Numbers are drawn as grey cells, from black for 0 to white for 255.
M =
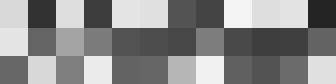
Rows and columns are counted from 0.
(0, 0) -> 217
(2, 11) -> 225
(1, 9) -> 62
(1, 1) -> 100
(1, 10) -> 63
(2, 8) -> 96
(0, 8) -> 243
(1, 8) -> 73
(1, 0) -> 229
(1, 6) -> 71
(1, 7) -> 125

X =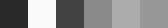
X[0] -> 41
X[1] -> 250
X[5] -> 152

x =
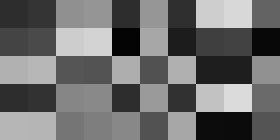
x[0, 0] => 45
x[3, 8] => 219
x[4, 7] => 12
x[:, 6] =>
[47, 28, 176, 49, 167]
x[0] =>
[45, 52, 144, 149, 45, 150, 47, 206, 216, 99]
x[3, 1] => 50
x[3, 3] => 137
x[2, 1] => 183
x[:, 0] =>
[45, 68, 177, 45, 182]
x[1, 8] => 66
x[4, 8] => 11
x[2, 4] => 174
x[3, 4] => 45
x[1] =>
[68, 74, 205, 211, 4, 167, 28, 63, 66, 8]

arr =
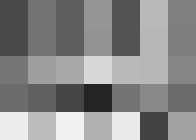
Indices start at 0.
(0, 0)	73
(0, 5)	185
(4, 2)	240
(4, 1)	188
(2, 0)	118
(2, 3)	216
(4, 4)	235
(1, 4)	83
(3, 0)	107
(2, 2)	168
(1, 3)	147

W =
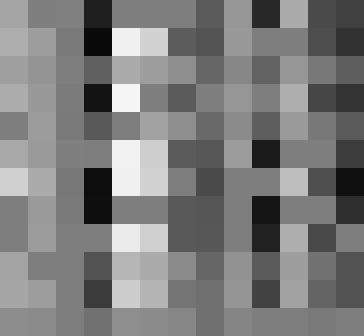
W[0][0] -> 165
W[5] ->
[168, 154, 127, 126, 242, 206, 91, 87, 156, 27, 126, 126, 61]
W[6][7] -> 75
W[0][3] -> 30
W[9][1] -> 126
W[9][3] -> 83
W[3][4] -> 245
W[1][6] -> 93
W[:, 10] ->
[171, 126, 150, 174, 154, 126, 189, 126, 174, 158, 162, 126]
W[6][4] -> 240
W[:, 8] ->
[150, 153, 135, 150, 140, 156, 126, 126, 126, 146, 149, 133]
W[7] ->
[126, 154, 121, 15, 126, 126, 89, 86, 126, 21, 126, 126, 46]
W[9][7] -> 102
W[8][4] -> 235
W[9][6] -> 139
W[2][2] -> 126
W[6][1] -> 171
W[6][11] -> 79
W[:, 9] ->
[41, 126, 99, 126, 94, 27, 126, 21, 33, 91, 67, 126]
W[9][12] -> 83
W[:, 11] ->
[75, 78, 120, 70, 120, 126, 79, 126, 72, 114, 100, 121]
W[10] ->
[166, 157, 126, 59, 205, 180, 117, 112, 149, 67, 162, 100, 82]
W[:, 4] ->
[126, 240, 171, 245, 126, 242, 240, 126, 235, 181, 205, 142]
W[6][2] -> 120
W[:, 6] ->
[126, 93, 142, 91, 143, 91, 126, 89, 89, 139, 117, 134]
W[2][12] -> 94

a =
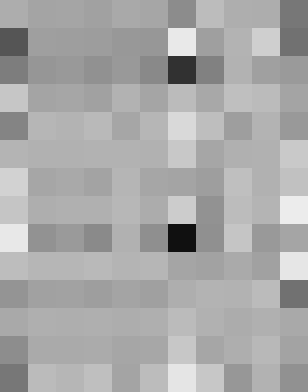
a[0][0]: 173
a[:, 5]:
[166, 151, 137, 165, 182, 177, 166, 172, 143, 182, 160, 175, 167, 188]
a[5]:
[180, 177, 177, 178, 178, 177, 200, 166, 176, 177, 201]
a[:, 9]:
[173, 207, 160, 187, 179, 177, 177, 180, 153, 161, 187, 176, 184, 178]
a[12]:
[141, 170, 170, 171, 166, 167, 199, 166, 174, 184, 163]
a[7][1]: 174
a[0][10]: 119
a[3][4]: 178
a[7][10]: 236
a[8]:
[232, 146, 154, 138, 177, 143, 16, 144, 197, 153, 165]
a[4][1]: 182
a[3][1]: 164
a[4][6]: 217
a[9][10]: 230
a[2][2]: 153
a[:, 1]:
[164, 159, 150, 164, 182, 177, 166, 174, 146, 182, 161, 175, 170, 187]
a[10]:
[148, 161, 162, 158, 164, 160, 174, 179, 178, 187, 113]
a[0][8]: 174
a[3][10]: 164
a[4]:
[132, 182, 179, 185, 166, 182, 217, 190, 158, 179, 153]
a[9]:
[189, 182, 182, 185, 180, 182, 165, 162, 170, 161, 230]
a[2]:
[125, 150, 153, 145, 153, 137, 49, 129, 178, 160, 154]
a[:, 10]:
[119, 113, 154, 164, 153, 201, 193, 236, 165, 230, 113, 169, 163, 145]
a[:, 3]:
[161, 157, 145, 161, 185, 178, 163, 176, 138, 185, 158, 175, 171, 191]
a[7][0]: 197
